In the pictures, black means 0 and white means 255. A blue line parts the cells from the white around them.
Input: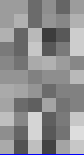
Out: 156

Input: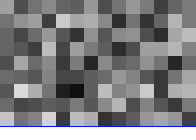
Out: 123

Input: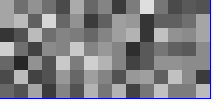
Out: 82

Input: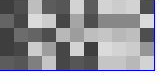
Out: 78

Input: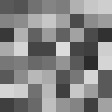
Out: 206
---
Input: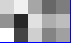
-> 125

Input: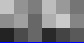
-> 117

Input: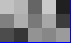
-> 32

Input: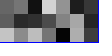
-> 55

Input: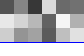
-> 113

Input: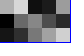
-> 156

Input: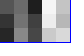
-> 196

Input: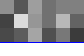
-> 128
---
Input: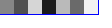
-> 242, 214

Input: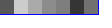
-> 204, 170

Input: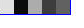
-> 224, 172

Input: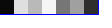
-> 245, 223

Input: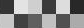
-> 227, 221

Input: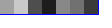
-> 201, 161

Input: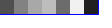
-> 241, 189
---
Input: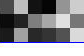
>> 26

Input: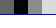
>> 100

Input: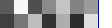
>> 63

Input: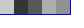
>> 202

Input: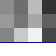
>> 133

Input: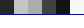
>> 38

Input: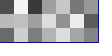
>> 106

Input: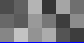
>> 134
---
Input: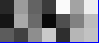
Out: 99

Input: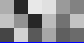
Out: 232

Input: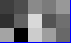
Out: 138

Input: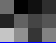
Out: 16

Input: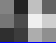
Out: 192

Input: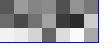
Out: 133

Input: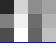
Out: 141

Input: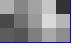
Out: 162
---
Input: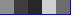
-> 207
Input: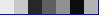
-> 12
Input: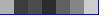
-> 133
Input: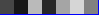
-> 214
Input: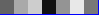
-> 232
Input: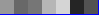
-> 37
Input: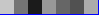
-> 81
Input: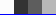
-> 93
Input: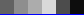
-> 76
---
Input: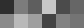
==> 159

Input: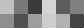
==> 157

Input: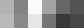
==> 230

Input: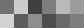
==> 142

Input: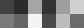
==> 244

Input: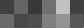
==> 78

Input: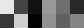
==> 3

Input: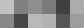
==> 185
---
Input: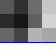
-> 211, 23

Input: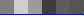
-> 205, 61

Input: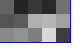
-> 217, 35

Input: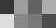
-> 220, 54

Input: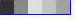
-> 223, 49

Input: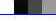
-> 252, 8

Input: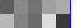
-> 221, 59

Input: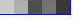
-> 203, 56

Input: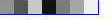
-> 241, 18

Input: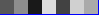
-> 221, 25
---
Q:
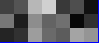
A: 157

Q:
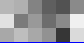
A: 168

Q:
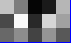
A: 67

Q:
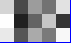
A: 170

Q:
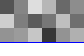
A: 198

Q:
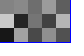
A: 73

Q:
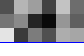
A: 124

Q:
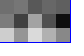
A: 218

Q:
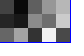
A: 51
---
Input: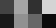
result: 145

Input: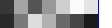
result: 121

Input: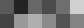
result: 153

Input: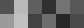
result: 192

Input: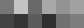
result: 53

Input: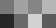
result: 106

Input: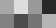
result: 76
